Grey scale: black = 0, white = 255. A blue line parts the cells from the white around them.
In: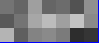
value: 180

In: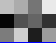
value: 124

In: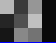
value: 22

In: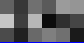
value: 75

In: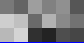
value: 184

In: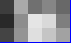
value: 68

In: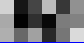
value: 175

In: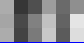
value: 172
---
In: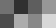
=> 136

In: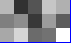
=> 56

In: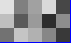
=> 154

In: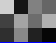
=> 109

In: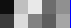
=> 130

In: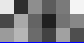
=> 100

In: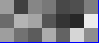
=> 165

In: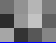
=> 195

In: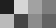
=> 140

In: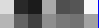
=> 64
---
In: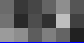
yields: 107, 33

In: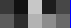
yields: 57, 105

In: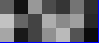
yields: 95, 11

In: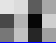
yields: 228, 160

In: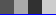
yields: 84, 205

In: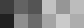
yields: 62, 173
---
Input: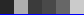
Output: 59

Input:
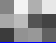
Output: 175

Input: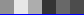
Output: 173

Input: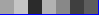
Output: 43

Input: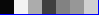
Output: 172

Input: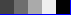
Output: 170

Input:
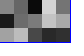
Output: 10

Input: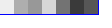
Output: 152
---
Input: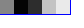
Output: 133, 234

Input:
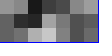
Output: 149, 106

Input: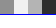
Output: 144, 46

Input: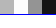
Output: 183, 21

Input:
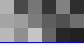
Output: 178, 33

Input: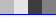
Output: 188, 129
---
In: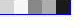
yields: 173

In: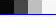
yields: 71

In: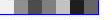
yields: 143

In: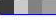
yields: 130

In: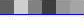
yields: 150

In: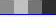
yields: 117

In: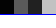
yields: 33

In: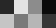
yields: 182

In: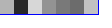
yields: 180

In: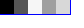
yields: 159
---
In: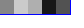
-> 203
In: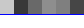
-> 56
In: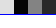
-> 5
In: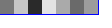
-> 198
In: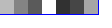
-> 132
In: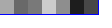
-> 105
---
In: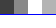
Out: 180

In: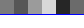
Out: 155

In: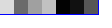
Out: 193

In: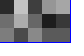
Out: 172

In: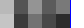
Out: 185

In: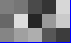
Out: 215

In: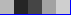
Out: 184

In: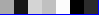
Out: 212

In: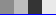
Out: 189
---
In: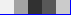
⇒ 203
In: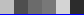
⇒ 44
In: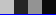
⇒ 11
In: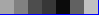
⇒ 193
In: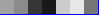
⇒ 118
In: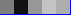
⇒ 174
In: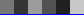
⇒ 200
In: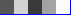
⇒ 251
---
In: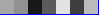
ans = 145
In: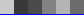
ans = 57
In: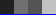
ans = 112
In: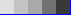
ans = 195
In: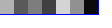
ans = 89
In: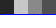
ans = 199
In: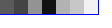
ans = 68
